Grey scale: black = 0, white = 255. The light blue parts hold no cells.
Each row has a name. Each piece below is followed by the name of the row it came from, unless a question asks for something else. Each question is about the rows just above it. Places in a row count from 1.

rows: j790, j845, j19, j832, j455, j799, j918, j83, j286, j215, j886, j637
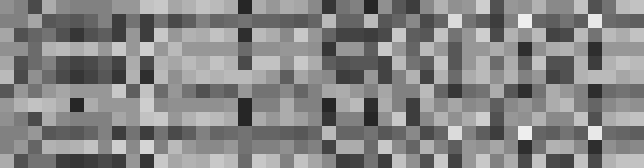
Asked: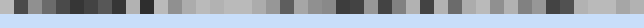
j799
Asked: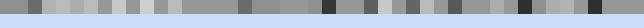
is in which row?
j832
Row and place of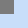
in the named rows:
j286, 2
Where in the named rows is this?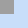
j286, 22
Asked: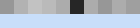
j286

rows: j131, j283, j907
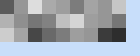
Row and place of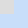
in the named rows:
j131, 3
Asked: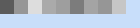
j131
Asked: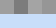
j131
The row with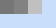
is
j283
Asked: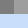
j907

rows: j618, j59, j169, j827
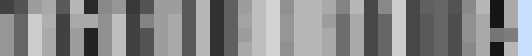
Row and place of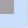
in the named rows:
j59, 18
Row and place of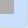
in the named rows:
j59, 4
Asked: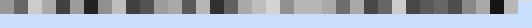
j827
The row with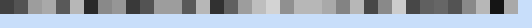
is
j618
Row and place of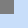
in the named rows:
j169, 37

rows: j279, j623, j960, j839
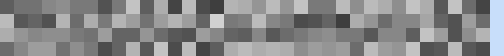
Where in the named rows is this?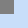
j623, 18
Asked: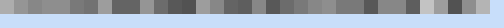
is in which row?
j960
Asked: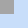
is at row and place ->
j623, 31
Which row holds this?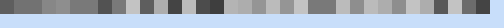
j279
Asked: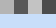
j839
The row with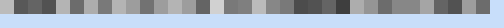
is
j623

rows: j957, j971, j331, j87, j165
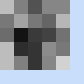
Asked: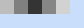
j165
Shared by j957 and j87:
[189]
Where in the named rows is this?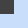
j331, 4
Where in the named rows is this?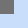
j331, 5
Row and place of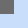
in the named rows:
j331, 1
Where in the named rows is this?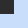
j87, 2

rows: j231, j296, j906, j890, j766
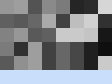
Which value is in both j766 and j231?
[158]
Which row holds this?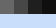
j890
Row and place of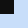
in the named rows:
j890, 8
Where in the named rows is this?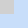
j296, 7
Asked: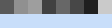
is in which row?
j766
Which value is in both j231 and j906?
[151]

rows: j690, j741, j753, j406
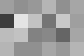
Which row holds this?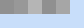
j690
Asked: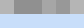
j406
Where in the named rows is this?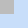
j753, 1

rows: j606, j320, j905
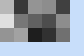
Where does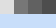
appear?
j320
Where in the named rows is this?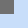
j905, 5
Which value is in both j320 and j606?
[141]
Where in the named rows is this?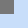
j320, 2

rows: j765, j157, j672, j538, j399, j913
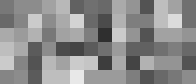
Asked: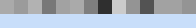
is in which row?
j672
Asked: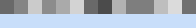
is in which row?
j157

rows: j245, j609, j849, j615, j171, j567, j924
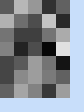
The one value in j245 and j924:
[97]
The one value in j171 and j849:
[116]
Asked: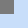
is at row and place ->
j567, 4
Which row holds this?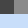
j567
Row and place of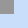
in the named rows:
j245, 3

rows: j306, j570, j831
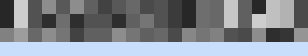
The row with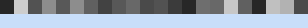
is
j306
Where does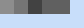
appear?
j831
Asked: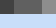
j831
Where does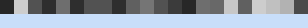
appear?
j570

